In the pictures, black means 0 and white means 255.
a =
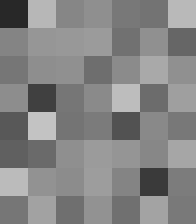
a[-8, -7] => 40
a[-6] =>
[118, 142, 144, 110, 139, 169, 144]
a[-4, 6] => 120
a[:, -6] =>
[183, 150, 142, 64, 195, 106, 146, 162]
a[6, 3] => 157
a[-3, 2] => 143
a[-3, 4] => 149
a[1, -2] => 144
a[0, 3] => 143
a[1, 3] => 155
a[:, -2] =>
[115, 144, 169, 108, 137, 135, 58, 163]
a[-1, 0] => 118
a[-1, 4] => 112
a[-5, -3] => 189

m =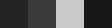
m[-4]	36
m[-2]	201
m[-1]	24

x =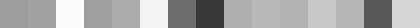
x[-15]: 157
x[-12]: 159
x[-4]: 199
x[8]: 175

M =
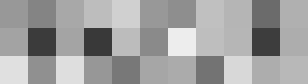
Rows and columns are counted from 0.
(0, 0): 152
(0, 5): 152
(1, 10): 173
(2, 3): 151
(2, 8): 216
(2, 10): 184
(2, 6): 171
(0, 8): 181
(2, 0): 224
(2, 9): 173
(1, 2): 164

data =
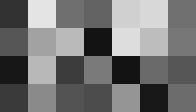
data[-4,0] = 50
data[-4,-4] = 99
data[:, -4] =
[99, 19, 122, 76]
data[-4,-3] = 208
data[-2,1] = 184
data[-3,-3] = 221
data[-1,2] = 83

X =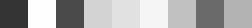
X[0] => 52
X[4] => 225
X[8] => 179
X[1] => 254

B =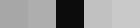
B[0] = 167
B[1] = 174
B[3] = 193

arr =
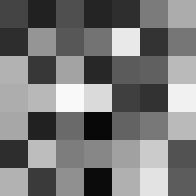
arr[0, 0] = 68
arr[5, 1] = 189
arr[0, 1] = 33
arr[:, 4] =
[46, 233, 91, 63, 99, 161, 176]
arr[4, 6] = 186
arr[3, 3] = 218
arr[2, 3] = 39
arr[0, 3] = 36
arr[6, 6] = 92
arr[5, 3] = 135
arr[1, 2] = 87
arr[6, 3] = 11
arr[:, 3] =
[36, 115, 39, 218, 8, 135, 11]

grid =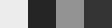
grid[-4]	237
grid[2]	147

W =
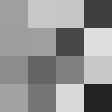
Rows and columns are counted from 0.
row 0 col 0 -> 159
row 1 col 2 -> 71
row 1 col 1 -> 159
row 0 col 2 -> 198
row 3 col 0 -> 162
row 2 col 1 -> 101

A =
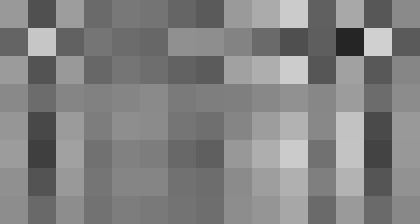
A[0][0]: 153
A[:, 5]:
[116, 103, 110, 138, 139, 125, 133, 121]
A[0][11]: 96
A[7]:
[141, 105, 141, 114, 125, 121, 115, 110, 141, 149, 167, 106, 154, 106, 136]
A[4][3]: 125
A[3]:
[137, 108, 133, 129, 133, 138, 122, 126, 127, 136, 145, 135, 156, 108, 140]
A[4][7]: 111
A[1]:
[100, 198, 97, 117, 108, 103, 144, 142, 131, 106, 79, 94, 37, 208, 90]
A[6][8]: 139
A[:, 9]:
[171, 106, 174, 136, 157, 174, 158, 149]
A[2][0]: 155
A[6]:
[144, 83, 153, 117, 133, 133, 113, 109, 139, 158, 176, 127, 179, 85, 146]
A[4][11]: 136
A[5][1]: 63
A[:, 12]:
[168, 37, 161, 156, 194, 195, 179, 154]
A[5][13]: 67
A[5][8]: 152
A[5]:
[156, 63, 161, 113, 129, 125, 104, 95, 152, 174, 203, 113, 195, 67, 152]
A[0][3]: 106
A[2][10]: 204
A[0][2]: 157
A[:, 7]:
[90, 142, 91, 126, 111, 95, 109, 110]
